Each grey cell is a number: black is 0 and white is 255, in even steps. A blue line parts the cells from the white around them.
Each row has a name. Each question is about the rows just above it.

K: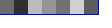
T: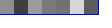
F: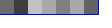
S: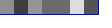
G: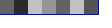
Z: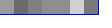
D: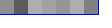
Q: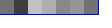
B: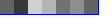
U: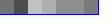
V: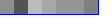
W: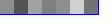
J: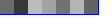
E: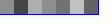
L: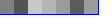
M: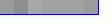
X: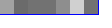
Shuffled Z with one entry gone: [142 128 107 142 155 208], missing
[121]
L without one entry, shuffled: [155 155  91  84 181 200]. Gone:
[128]
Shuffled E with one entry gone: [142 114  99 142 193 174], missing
[69]
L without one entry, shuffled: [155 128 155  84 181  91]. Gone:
[200]
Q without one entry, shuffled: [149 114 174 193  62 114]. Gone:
[136]

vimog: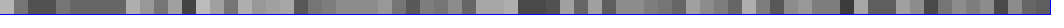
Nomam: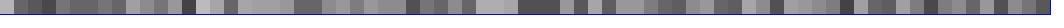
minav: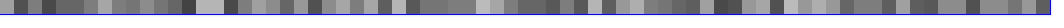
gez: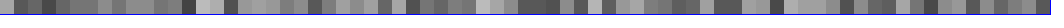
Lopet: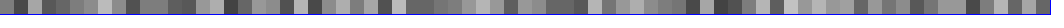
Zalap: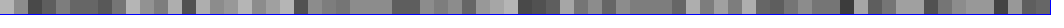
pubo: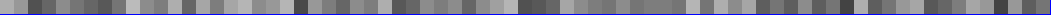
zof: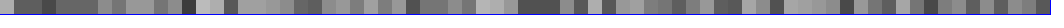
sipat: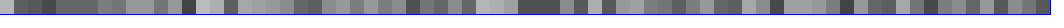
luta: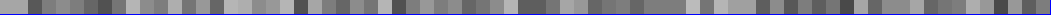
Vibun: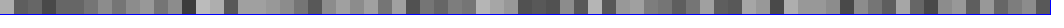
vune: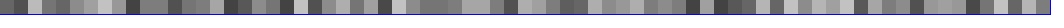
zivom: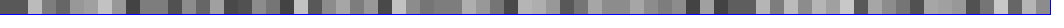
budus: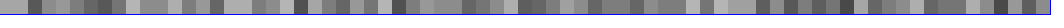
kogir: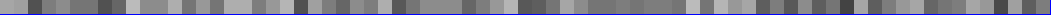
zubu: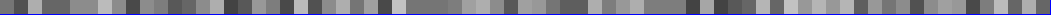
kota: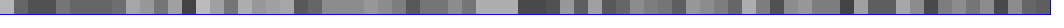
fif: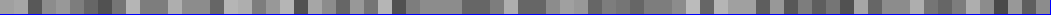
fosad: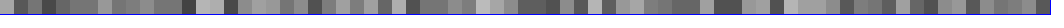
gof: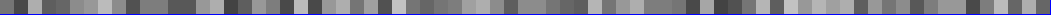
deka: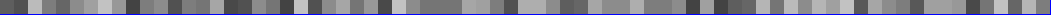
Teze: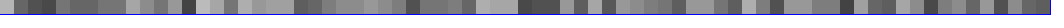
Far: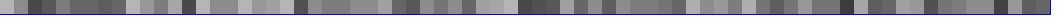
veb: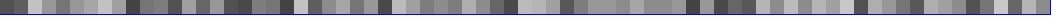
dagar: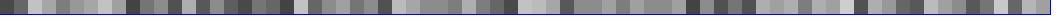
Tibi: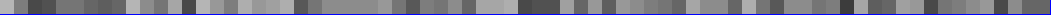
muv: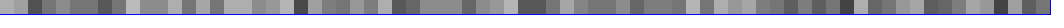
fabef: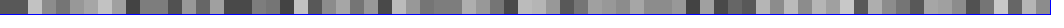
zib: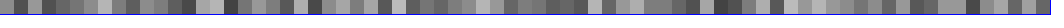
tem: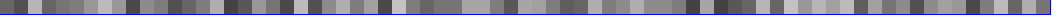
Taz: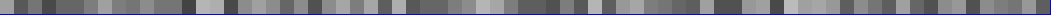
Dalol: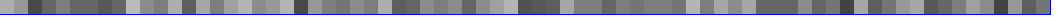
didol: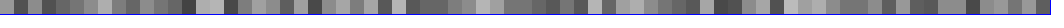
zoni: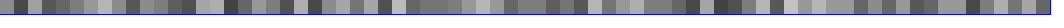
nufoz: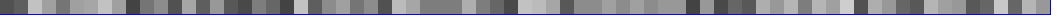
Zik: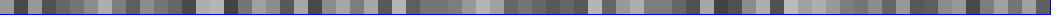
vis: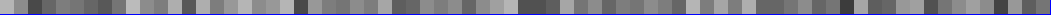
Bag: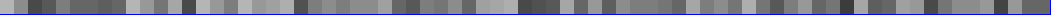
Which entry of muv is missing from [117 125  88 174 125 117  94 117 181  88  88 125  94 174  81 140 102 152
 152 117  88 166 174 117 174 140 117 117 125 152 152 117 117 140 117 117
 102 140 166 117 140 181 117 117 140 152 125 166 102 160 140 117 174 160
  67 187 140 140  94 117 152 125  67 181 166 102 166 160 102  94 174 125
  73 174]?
[132]
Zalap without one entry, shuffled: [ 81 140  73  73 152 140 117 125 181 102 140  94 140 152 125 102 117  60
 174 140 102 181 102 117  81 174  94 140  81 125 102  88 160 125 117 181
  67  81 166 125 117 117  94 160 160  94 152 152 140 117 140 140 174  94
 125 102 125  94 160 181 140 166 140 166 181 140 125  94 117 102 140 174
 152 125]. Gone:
[146]
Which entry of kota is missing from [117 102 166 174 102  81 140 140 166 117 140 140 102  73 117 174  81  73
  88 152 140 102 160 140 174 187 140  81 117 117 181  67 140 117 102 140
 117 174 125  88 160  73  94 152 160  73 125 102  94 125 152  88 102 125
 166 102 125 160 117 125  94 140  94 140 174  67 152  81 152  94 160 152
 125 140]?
[110]

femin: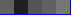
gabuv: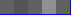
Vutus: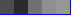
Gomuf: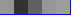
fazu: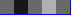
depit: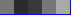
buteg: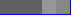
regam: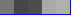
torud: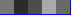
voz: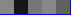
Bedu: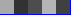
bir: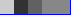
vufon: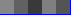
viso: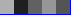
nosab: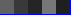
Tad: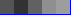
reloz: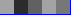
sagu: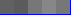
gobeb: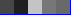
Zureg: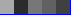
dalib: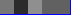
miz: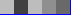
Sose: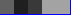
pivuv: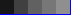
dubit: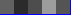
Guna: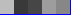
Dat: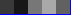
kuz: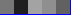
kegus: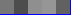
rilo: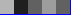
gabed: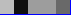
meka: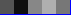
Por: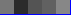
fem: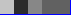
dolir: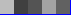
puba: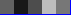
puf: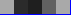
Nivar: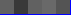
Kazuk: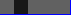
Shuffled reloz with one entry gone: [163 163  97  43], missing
[119]
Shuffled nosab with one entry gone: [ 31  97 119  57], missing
[37]
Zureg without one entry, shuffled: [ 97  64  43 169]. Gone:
[119]
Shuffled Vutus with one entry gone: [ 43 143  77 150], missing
[113]
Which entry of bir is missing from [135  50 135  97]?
[204]
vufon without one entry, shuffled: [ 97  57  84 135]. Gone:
[127]

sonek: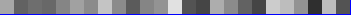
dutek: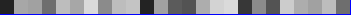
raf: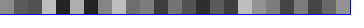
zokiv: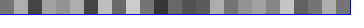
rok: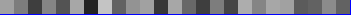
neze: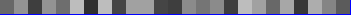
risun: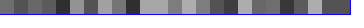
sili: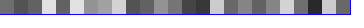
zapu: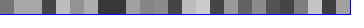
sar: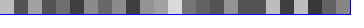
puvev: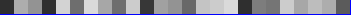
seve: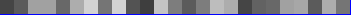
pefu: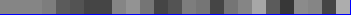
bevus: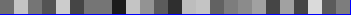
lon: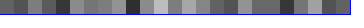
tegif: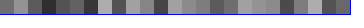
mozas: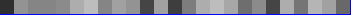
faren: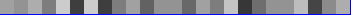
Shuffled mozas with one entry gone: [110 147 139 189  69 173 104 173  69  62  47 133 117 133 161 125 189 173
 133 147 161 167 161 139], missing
[181]
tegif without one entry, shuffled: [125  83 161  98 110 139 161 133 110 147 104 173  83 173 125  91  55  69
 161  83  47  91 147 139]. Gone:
[75]
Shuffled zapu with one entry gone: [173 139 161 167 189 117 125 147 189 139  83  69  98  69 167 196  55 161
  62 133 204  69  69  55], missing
[154]

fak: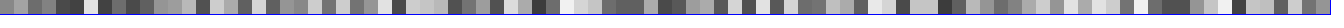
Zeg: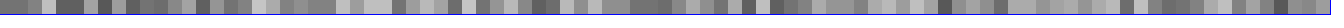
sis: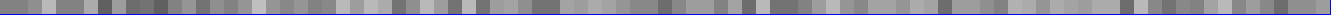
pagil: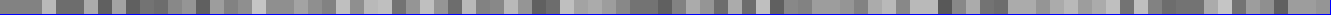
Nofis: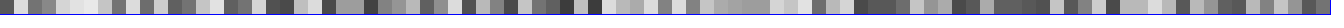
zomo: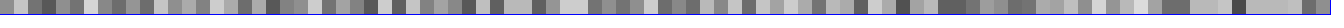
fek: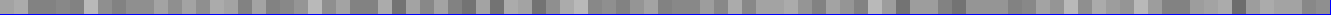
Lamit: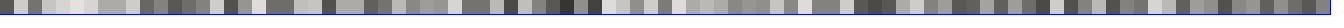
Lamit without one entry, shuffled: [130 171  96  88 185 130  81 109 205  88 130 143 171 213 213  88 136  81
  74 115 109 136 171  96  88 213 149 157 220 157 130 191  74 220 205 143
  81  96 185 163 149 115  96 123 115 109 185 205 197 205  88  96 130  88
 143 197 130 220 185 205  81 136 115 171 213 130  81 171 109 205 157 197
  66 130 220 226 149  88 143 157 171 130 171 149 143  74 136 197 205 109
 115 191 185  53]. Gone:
[103]
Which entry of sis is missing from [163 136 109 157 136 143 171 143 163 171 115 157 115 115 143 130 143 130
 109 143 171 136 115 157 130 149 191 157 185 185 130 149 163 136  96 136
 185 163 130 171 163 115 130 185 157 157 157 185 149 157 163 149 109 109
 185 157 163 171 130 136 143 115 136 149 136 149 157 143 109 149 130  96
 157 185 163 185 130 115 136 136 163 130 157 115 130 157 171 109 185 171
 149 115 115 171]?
[177]
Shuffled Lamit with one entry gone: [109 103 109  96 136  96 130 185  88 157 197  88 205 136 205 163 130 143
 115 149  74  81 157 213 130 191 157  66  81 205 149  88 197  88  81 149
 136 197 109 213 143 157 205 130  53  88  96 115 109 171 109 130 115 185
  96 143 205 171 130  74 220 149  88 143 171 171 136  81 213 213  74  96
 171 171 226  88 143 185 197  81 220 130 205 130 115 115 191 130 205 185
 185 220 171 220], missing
[123]

